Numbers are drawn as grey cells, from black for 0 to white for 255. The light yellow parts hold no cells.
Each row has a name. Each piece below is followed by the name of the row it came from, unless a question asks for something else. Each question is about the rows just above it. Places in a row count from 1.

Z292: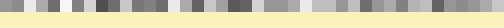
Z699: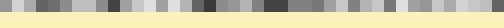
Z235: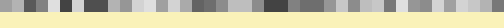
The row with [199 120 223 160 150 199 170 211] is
Z699
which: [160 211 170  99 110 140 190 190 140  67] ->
Z235
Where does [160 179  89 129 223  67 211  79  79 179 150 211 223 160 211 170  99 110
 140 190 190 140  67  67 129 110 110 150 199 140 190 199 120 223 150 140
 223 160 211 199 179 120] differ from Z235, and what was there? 37, [211]
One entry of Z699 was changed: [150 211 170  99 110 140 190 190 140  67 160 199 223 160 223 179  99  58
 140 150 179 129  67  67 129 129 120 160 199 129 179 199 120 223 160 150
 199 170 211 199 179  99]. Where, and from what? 41, [190]
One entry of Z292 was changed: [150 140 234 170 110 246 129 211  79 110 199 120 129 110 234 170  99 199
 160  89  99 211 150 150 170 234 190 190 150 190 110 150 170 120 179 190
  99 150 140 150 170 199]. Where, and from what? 34, [129]
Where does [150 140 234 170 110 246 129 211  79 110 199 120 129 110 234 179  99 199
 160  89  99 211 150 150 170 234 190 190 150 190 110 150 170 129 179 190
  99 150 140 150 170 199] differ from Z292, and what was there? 16, [170]
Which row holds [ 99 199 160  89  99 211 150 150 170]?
Z292

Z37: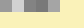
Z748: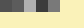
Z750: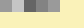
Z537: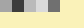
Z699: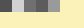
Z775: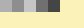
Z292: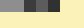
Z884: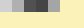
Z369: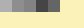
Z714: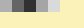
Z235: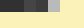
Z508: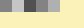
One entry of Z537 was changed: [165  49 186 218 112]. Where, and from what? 2, [60]
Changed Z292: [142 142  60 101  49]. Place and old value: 4, [92]
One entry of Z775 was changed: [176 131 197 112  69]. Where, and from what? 2, [142]
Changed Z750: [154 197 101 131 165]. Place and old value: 5, [154]

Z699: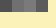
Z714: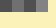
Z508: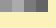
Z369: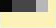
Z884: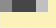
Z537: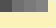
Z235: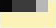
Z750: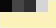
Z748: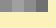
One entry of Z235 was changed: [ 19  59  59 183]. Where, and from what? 1, [8]
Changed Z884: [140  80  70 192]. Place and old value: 2, [70]
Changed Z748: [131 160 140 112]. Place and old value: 1, [140]
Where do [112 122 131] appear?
Z537
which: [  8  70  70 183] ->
Z369
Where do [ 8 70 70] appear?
Z369

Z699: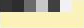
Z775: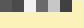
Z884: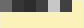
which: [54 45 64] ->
Z884
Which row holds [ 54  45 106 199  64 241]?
Z699
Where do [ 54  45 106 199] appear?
Z699
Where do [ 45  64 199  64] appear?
Z884
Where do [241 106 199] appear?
Z775
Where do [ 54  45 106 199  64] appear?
Z699

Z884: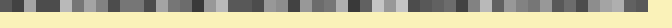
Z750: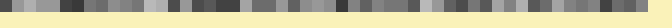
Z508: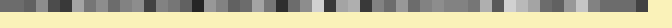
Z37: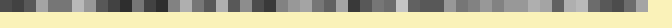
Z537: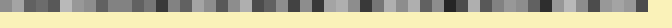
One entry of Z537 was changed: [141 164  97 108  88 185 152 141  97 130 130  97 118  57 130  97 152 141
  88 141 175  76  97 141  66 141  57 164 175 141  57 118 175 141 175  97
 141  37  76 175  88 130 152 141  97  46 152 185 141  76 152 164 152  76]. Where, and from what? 17, [164]
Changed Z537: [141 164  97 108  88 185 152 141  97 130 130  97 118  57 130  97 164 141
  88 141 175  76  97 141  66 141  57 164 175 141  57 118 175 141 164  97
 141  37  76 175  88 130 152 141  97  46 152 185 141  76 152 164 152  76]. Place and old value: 35, [175]
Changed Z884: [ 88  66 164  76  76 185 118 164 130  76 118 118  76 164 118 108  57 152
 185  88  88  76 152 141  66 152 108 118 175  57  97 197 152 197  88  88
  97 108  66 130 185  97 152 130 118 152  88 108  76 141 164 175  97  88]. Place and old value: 35, [76]
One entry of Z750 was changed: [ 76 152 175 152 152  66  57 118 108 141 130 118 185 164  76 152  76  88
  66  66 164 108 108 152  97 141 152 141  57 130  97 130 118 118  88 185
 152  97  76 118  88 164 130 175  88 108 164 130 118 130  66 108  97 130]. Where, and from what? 14, [175]
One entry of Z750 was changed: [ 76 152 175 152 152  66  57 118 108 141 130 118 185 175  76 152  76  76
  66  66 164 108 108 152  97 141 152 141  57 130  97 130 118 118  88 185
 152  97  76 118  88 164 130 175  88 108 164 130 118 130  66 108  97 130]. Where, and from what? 18, [88]
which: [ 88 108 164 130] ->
Z750

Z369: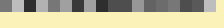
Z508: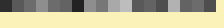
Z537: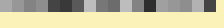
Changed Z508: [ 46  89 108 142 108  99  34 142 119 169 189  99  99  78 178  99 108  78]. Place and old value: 12, [89]
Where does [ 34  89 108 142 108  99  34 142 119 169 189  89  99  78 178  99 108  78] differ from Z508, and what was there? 1, [46]
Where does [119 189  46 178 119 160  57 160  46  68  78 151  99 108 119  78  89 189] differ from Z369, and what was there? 10, [78]
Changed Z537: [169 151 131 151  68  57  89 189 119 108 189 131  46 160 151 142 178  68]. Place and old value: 4, [142]

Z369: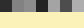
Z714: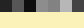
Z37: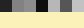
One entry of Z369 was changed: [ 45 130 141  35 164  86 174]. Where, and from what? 6, [77]
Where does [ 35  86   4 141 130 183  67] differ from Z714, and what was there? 3, [14]
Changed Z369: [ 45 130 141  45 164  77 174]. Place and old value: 4, [35]
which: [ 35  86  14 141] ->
Z714
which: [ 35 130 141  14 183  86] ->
Z37
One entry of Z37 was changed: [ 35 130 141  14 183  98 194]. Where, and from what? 6, [86]

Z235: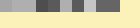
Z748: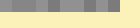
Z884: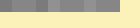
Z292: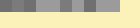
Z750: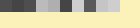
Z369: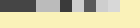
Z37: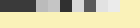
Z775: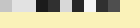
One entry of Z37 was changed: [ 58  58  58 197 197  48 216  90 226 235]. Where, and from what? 4, [187]
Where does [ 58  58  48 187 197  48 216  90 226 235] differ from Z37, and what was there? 3, [58]

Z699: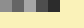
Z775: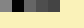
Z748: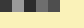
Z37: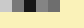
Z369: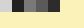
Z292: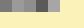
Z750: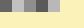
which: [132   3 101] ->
Z775
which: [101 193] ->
Z750
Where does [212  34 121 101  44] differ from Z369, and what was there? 4, [90]
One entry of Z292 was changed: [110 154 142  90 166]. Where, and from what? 1, [121]
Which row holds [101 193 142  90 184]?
Z750

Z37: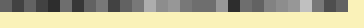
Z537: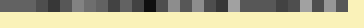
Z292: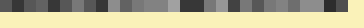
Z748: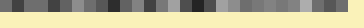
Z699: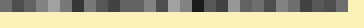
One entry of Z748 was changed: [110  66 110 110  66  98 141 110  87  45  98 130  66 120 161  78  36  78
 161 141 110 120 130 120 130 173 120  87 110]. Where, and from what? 27, [110]
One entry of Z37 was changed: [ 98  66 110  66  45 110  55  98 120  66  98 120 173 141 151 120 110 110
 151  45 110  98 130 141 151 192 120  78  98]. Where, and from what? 3, [98]
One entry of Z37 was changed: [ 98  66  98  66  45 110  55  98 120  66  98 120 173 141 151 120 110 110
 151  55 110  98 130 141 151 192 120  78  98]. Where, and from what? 20, [45]
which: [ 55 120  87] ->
Z699
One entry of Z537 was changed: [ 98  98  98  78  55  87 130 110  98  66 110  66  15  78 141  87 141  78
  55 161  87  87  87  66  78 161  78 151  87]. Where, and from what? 11, [98]
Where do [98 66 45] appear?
Z37
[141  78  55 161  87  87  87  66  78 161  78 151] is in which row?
Z537

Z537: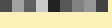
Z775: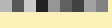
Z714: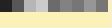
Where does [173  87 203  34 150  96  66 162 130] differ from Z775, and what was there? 1, [182]
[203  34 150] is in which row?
Z775
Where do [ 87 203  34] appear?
Z775
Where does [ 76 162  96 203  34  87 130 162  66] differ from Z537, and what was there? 8, [150]
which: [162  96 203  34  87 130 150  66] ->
Z537
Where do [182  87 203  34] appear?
Z775
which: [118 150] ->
Z714

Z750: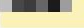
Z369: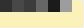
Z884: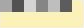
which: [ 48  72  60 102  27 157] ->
Z369
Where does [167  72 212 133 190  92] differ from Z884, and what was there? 2, [82]

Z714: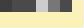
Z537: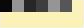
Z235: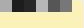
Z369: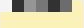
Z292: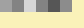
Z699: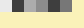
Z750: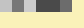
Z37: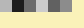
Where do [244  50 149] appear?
Z369
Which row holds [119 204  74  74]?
Z750

